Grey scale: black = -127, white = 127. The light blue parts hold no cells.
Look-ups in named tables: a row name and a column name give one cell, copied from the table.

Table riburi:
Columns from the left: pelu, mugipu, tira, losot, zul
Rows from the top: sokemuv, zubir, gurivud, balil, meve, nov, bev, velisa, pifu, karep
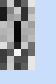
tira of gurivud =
40
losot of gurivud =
-78
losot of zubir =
-79
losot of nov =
35
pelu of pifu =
-65
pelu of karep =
-46
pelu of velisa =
-68
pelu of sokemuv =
-39
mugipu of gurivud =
29
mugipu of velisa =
-41
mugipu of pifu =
69
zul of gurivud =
71
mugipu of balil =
48
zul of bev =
-16
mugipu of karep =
75
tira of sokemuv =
-78
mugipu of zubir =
4
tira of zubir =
76
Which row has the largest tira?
velisa

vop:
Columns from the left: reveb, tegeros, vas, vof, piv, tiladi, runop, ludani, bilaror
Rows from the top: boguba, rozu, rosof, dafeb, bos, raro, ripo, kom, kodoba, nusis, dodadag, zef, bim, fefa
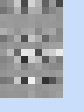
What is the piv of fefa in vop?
34
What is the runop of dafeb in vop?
25
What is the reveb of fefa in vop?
19
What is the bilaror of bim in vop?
26
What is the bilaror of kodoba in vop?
-3
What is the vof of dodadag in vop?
25
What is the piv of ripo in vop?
22
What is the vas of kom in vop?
-23
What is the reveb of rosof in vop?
29
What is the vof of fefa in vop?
19
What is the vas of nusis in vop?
36
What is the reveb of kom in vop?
25
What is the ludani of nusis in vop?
9
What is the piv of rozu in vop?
45
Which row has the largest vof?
kom

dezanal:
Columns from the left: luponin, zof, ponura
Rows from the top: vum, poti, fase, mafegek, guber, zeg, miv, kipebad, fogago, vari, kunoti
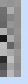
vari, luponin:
-48
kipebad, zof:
39
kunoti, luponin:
-26
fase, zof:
5
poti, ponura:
16
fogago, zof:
64
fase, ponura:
16
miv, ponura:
9
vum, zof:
19
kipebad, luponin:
54
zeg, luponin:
-103
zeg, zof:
43
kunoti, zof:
56
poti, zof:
44
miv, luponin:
60
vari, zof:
37
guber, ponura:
19
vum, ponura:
24

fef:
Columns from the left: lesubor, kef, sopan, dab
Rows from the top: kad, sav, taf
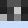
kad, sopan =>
-43
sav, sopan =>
73
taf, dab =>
-85
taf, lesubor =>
47
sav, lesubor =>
-95
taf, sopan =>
1
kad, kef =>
-44
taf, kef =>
-60

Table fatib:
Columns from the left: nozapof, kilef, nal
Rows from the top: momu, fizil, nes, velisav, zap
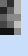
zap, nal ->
10
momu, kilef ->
-80
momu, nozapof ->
-19
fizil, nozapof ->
-90
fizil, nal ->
53
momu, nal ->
53
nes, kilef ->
8
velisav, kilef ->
-21

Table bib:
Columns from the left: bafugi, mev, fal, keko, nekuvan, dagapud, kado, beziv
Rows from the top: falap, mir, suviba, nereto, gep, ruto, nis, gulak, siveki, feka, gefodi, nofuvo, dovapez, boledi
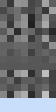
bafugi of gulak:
-28
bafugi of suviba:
-27
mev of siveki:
-38
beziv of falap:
-32
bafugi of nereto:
-2
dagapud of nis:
-37
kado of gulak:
-26
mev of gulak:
-48
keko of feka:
-39
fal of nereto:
4
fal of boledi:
22

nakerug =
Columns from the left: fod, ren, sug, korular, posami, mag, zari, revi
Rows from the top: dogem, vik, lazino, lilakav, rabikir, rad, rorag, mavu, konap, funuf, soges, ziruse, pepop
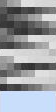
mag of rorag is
31
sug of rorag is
-37
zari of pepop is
31
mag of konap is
85
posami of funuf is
-74
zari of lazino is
95
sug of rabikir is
-69
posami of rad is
95
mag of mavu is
83
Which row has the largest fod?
mavu

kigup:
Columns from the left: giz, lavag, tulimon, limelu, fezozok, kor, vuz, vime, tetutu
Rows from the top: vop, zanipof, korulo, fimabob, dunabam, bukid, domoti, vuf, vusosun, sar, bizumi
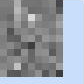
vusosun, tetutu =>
0
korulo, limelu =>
7
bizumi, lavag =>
-37
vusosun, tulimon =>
14
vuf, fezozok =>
-25
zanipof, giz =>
-8
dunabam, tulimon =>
2
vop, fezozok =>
-10
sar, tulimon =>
65
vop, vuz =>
-3
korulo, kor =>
20
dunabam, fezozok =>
-3
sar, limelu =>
-26
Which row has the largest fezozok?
korulo

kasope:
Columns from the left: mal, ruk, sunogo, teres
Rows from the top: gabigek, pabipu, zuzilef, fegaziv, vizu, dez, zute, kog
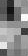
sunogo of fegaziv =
16
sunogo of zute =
6
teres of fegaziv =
23
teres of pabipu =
25
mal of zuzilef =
-28
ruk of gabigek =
-82

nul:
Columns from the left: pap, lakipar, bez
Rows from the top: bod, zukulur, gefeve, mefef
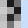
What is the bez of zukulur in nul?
-100
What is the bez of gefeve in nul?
5
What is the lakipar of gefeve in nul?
-87
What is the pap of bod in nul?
58
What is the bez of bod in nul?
-18
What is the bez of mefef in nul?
76
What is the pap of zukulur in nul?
75
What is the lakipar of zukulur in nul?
39
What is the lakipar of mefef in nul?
-9
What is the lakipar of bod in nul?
-100
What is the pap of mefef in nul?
70
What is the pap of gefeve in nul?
58
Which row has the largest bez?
mefef

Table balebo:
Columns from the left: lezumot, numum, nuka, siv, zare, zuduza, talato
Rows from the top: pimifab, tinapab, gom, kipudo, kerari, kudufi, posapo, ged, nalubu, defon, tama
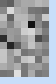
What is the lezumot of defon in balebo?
45
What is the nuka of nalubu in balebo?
0
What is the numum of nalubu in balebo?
31
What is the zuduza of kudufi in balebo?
-53
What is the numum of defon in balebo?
30
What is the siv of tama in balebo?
-8
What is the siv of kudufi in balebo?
37
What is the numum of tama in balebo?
-6
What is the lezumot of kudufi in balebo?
-83
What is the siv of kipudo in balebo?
62
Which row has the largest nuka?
tama

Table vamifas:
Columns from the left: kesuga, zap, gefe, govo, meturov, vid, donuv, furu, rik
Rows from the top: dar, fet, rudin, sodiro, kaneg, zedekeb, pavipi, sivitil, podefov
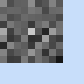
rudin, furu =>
-34
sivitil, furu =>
-12
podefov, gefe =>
-65
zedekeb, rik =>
-68
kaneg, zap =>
-63
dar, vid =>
-54
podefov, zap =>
-68
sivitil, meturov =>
20
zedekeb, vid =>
-77
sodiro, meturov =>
-69
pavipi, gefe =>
-24
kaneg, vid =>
-42
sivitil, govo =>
-27
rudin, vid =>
-30
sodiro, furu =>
-50
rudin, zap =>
-50
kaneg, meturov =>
72
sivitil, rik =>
-51

